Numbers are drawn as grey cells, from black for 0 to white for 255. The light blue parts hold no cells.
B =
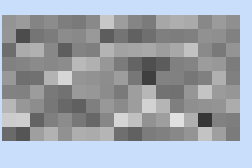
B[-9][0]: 148
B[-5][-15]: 113
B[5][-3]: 196
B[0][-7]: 123
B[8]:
[106, 85, 159, 178, 145, 174, 171, 181, 111, 97, 124, 128, 136, 148, 195, 159, 123]
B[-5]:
[152, 111, 113, 179, 214, 149, 146, 141, 157, 119, 63, 130, 129, 119, 128, 176, 128]
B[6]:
[183, 151, 141, 119, 104, 96, 127, 152, 139, 157, 210, 181, 127, 143, 146, 148, 172]
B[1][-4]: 128
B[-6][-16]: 132
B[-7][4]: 94
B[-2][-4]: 175
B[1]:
[149, 76, 117, 124, 140, 137, 153, 93, 116, 97, 111, 127, 125, 128, 145, 143, 129]
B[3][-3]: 156
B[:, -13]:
[126, 140, 94, 140, 214, 114, 104, 140, 145]
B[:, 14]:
[136, 145, 138, 156, 128, 196, 146, 54, 195]
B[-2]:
[204, 206, 99, 127, 140, 119, 103, 135, 213, 192, 146, 158, 224, 175, 54, 129, 126]
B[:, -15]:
[132, 117, 177, 139, 113, 156, 141, 99, 159]
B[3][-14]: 136
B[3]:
[129, 132, 139, 136, 140, 185, 176, 151, 123, 100, 79, 92, 128, 132, 156, 152, 124]

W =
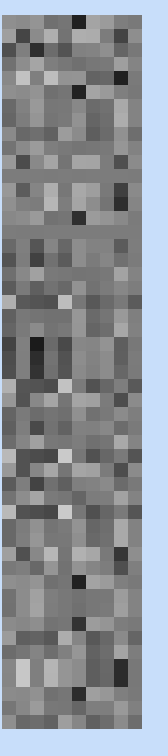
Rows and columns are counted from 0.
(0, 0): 143
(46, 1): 199
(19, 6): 114
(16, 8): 91
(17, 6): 123
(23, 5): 135
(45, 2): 132
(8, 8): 145
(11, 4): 124
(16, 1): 127
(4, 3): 189
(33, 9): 121
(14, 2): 154
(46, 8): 43
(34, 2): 165
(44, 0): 155
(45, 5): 150
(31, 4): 202
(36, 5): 147
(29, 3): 114
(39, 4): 114
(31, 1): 82
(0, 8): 126
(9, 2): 155
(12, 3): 174
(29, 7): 136
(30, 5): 125
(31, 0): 185
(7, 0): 102
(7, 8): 173
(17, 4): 91
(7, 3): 117
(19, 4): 104
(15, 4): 124
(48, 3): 113
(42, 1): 140
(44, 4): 173
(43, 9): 121
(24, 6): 130

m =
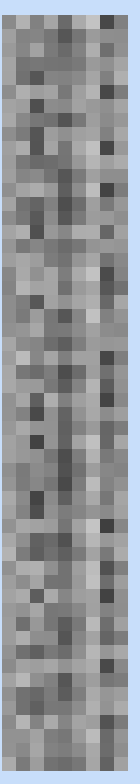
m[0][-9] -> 138
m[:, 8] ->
[128, 141, 144, 164, 175, 124, 164, 151, 167, 152, 171, 142, 124, 151, 142, 161, 149, 136, 131, 113, 166, 147, 137, 152, 126, 149, 145, 136, 158, 124, 166, 136, 131, 145, 165, 161, 134, 162, 171, 127, 157, 143, 142, 160, 124, 168, 136, 124, 158, 171, 123, 148, 142, 161]
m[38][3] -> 112
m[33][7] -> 131
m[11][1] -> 133
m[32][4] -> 81
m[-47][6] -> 158
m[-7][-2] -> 118
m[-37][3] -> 124
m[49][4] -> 119
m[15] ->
[164, 175, 80, 152, 135, 173, 174, 102, 161]
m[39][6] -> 188
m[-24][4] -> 98
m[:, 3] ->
[165, 118, 122, 116, 132, 163, 140, 113, 157, 164, 109, 115, 153, 129, 140, 152, 120, 124, 166, 165, 162, 119, 120, 109, 165, 125, 120, 174, 145, 146, 148, 118, 131, 118, 139, 145, 156, 106, 112, 144, 115, 170, 119, 118, 141, 121, 166, 129, 123, 120, 170, 126, 130, 114]
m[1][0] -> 160
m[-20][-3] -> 169
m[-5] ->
[153, 113, 96, 120, 119, 141, 176, 147, 171]
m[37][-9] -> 167
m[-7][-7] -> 143
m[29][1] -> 169
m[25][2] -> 108
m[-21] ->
[149, 123, 135, 118, 73, 124, 187, 131, 145]
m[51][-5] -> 119
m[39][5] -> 158
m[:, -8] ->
[178, 131, 134, 116, 113, 175, 158, 136, 123, 172, 121, 133, 163, 114, 119, 175, 120, 167, 169, 180, 126, 122, 149, 139, 187, 119, 155, 166, 130, 169, 151, 152, 122, 123, 138, 131, 167, 143, 124, 173, 141, 171, 146, 111, 173, 112, 162, 183, 113, 113, 181, 146, 137, 122]
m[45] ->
[146, 112, 96, 121, 108, 143, 182, 150, 168]
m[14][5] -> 122
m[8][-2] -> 129
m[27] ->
[146, 166, 95, 174, 128, 159, 170, 68, 136]
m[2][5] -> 130
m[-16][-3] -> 163

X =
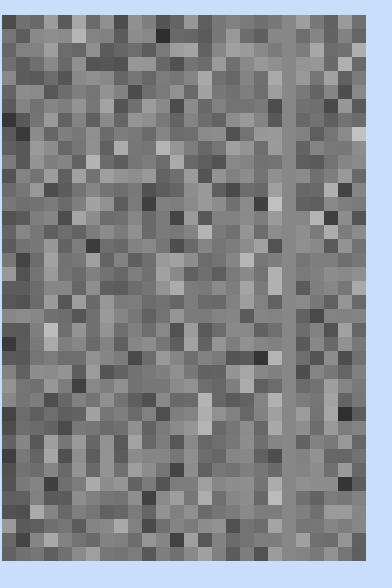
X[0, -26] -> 76
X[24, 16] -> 85
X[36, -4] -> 119
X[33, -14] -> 124
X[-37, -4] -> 167
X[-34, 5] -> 127
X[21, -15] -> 115
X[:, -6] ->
[135, 135, 135, 135, 135, 135, 135, 135, 135, 135, 135, 135, 135, 135, 135, 135, 135, 135, 135, 135, 135, 135, 135, 135, 135, 135, 135, 135, 135, 135, 135, 135, 135, 135, 135, 135, 135, 135, 135]
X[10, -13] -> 105
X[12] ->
[107, 119, 152, 77, 92, 116, 134, 116, 110, 121, 81, 93, 101, 141, 153, 95, 74, 109, 104, 159, 135, 103, 105, 176, 67, 133]
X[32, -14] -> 69
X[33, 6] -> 170
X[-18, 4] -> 109
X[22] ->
[91, 90, 127, 188, 110, 148, 112, 147, 111, 128, 110, 136, 82, 156, 90, 108, 137, 137, 97, 112, 135, 109, 130, 82, 161, 101]
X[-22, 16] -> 134
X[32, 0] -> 81
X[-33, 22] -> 111
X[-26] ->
[120, 111, 114, 123, 107, 127, 162, 145, 93, 122, 64, 128, 126, 138, 153, 140, 113, 139, 64, 192, 135, 97, 94, 136, 126, 122]
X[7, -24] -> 116
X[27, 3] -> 78
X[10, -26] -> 123
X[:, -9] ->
[122, 109, 154, 137, 132, 126, 115, 153, 115, 147, 131, 140, 109, 139, 138, 148, 140, 182, 137, 164, 158, 91, 137, 145, 90, 166, 172, 99, 103, 140, 141, 136, 127, 142, 141, 138, 115, 115, 125]
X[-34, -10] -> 113
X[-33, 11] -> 137
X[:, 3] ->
[156, 142, 158, 137, 108, 87, 133, 154, 102, 141, 127, 157, 77, 123, 134, 95, 151, 161, 154, 133, 155, 113, 188, 170, 124, 138, 151, 78, 110, 99, 158, 166, 133, 64, 90, 133, 111, 169, 95]
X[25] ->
[130, 97, 141, 138, 147, 93, 156, 85, 99, 114, 121, 127, 143, 120, 98, 99, 148, 166, 135, 128, 135, 78, 133, 119, 101, 128]
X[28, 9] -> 107
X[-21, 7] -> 114
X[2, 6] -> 143
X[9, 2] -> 154
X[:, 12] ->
[100, 105, 157, 81, 118, 145, 76, 100, 108, 149, 170, 111, 101, 126, 68, 120, 78, 162, 137, 172, 102, 149, 82, 94, 133, 143, 138, 105, 126, 138, 87, 118, 69, 124, 157, 128, 132, 66, 113]
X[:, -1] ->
[112, 101, 174, 105, 123, 136, 89, 107, 194, 141, 138, 104, 133, 122, 84, 139, 114, 119, 143, 169, 105, 131, 101, 120, 113, 128, 121, 119, 92, 131, 103, 115, 103, 93, 130, 134, 135, 96, 95]
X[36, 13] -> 123
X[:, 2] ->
[105, 137, 130, 111, 90, 138, 114, 116, 139, 154, 148, 116, 152, 114, 126, 119, 120, 108, 116, 108, 107, 135, 127, 121, 117, 141, 112, 125, 95, 107, 88, 101, 109, 132, 129, 170, 94, 133, 118]
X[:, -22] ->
[90, 139, 108, 105, 85, 109, 126, 98, 127, 103, 132, 95, 92, 107, 77, 110, 99, 114, 115, 134, 86, 109, 110, 126, 110, 147, 124, 103, 95, 75, 118, 80, 105, 111, 92, 105, 117, 130, 112]
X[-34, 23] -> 133
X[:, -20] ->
[107, 131, 143, 84, 143, 117, 119, 96, 143, 144, 179, 114, 134, 162, 141, 124, 60, 159, 128, 142, 106, 112, 112, 106, 145, 156, 136, 116, 161, 118, 102, 93, 105, 170, 128, 118, 132, 105, 159]

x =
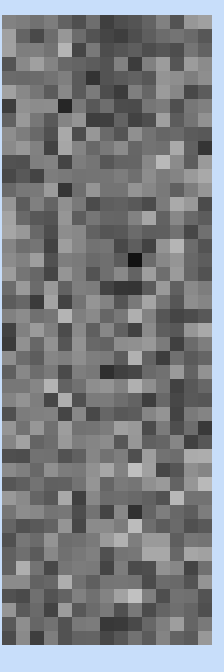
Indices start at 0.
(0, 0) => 130
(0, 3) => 125
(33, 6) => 149
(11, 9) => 111
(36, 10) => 110
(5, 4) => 136
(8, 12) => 106
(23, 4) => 85
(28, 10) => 133
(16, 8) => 72
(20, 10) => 165
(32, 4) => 124
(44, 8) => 87
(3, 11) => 156
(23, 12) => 64
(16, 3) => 66
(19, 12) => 96
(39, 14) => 112
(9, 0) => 138
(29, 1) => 114
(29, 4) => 157
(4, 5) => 90
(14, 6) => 118
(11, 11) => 123
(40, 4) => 174
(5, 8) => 59
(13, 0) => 150
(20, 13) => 142
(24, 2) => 93
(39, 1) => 175
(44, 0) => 76
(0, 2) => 113
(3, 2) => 160
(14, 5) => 93
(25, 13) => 99
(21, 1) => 140
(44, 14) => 152
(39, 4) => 118
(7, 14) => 146
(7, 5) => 148

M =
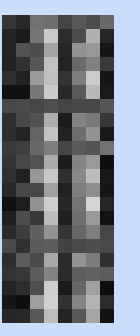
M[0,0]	55
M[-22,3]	110
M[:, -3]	[88, 76, 146, 105, 125, 89, 72, 131, 108, 89, 131, 137, 126, 115, 111, 102, 73, 147, 94, 102, 133, 88]
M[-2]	[22, 15, 158, 209, 50, 133, 179, 44]
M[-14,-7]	36
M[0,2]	113
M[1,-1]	37
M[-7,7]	70
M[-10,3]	160
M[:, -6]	[113, 117, 77, 87, 155, 118, 70, 81, 99, 104, 82, 152, 70, 145, 56, 96, 91, 74, 92, 79, 158, 88]
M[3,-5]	194
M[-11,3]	199
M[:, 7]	[105, 37, 22, 58, 22, 26, 86, 56, 24, 113, 15, 24, 22, 38, 18, 70, 73, 48, 92, 14, 44, 18]
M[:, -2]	[76, 176, 151, 129, 203, 184, 71, 121, 147, 84, 153, 189, 142, 213, 153, 126, 77, 124, 98, 160, 179, 165]
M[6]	[71, 74, 70, 78, 68, 72, 71, 86]
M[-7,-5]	147
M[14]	[32, 77, 56, 188, 32, 111, 153, 18]
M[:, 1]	[40, 26, 82, 50, 34, 17, 74, 71, 36, 63, 70, 34, 72, 30, 77, 61, 49, 92, 56, 46, 15, 41]
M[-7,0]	42
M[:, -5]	[110, 201, 163, 194, 191, 202, 78, 173, 194, 125, 170, 199, 160, 207, 188, 147, 93, 168, 131, 205, 209, 189]
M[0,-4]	68
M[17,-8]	45
